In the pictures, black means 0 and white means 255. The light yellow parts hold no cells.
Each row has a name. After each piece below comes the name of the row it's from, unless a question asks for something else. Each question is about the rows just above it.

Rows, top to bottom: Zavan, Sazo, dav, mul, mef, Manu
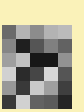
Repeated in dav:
[23]
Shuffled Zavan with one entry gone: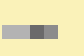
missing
[187]
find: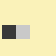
mef

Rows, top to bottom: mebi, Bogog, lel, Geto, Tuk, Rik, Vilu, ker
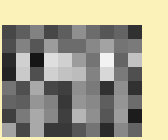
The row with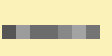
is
Bogog
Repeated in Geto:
[79]
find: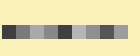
Vilu

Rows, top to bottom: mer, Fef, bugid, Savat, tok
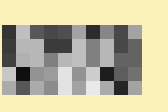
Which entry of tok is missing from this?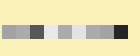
[140]
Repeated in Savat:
[147]
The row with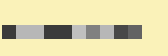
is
Fef
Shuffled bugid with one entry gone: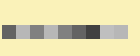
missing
[177]

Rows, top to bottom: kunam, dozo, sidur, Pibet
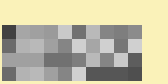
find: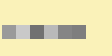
kunam
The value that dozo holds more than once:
[208]
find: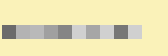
dozo
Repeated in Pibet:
[86]
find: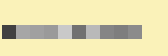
kunam
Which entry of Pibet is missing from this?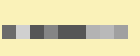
[79]
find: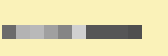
Pibet

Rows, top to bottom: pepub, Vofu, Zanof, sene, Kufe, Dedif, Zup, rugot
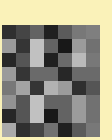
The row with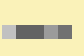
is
Dedif
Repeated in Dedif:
[99]
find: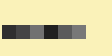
rugot
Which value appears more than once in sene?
[106]
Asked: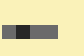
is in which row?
sene
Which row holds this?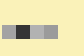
Kufe
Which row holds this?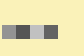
Dedif

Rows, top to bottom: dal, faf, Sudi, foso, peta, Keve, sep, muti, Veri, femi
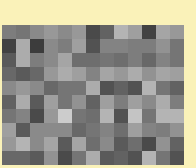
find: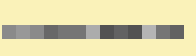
peta
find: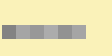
foso
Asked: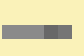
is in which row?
muti
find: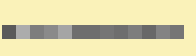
Sudi
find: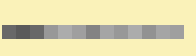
foso

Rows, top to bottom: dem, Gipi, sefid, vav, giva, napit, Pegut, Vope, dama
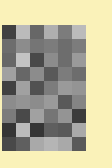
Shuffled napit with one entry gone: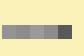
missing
[132]
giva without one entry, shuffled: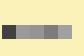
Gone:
[81]

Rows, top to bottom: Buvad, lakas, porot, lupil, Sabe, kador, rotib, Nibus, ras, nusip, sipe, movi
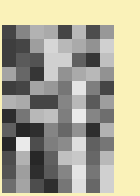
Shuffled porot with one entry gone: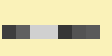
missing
[192]
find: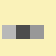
Buvad
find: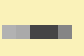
kador
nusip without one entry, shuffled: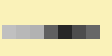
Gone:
[200]

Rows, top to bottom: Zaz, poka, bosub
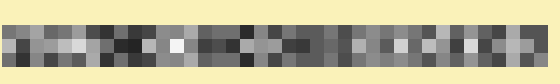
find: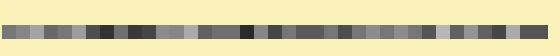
Zaz
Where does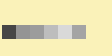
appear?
poka
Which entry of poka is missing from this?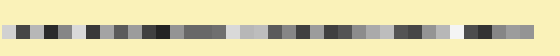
[177]
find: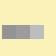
poka
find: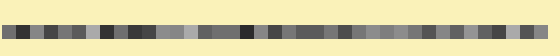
bosub
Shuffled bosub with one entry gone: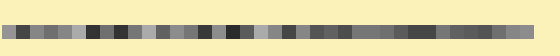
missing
[126]

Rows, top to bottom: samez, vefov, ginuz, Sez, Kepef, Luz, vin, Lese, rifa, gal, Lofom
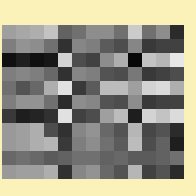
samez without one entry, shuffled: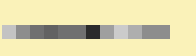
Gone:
[167]
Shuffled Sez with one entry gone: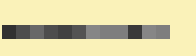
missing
[120]
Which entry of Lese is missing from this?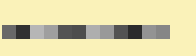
[71]
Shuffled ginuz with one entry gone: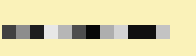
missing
[23]
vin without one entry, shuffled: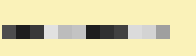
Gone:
[36]
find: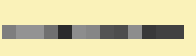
Luz

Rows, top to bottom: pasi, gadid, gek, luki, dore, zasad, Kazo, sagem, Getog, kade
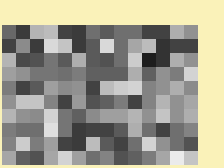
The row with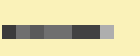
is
pasi
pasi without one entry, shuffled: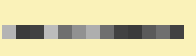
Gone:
[104]
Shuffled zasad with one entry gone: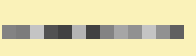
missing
[153]
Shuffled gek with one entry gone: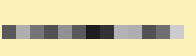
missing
[74]

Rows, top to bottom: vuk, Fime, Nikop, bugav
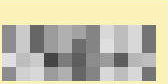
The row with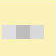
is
Fime
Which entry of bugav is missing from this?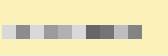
[208]
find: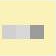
bugav
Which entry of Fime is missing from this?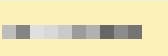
[109]
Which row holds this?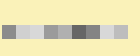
bugav

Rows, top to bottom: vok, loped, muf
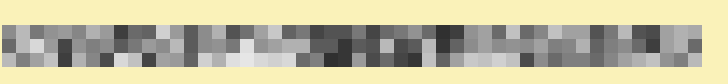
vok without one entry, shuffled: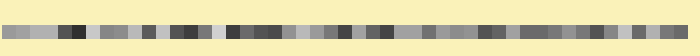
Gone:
[169]
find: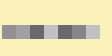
vok
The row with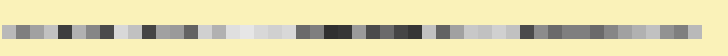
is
muf
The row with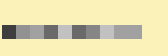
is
vok
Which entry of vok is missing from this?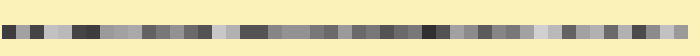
[113]

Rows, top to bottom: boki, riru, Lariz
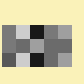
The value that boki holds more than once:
[121]
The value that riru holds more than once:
[107]
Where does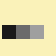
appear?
Lariz

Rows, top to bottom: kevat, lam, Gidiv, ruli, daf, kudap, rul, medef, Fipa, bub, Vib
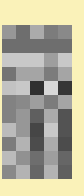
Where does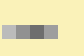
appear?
bub
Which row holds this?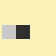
daf
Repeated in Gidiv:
[200]
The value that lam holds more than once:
[110]
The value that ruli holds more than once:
[165]
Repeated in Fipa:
[76]

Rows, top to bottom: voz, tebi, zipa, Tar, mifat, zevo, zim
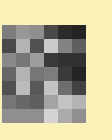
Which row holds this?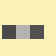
tebi
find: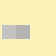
zevo
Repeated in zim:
[143]

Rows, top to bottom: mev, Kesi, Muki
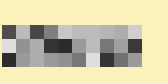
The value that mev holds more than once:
[187]
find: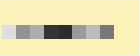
Kesi
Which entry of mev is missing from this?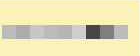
[77]
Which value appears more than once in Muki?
[154]
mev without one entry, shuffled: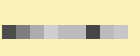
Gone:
[181]

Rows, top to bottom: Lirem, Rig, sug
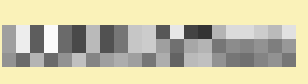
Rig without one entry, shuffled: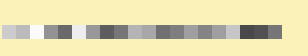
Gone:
[140]
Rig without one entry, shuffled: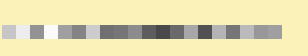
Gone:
[126]
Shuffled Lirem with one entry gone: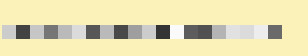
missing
[231]

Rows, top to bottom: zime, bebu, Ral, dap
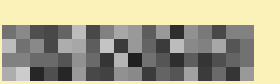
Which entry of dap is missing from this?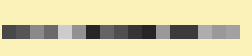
[66]
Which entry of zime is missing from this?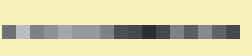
[121]
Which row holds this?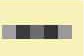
dap
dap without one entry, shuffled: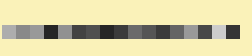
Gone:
[161]
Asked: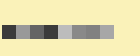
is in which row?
bebu
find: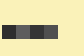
Ral

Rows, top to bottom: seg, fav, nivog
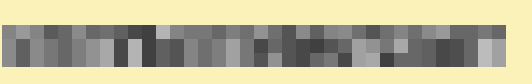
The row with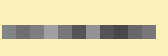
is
nivog
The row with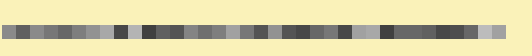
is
nivog
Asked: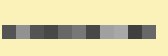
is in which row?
nivog

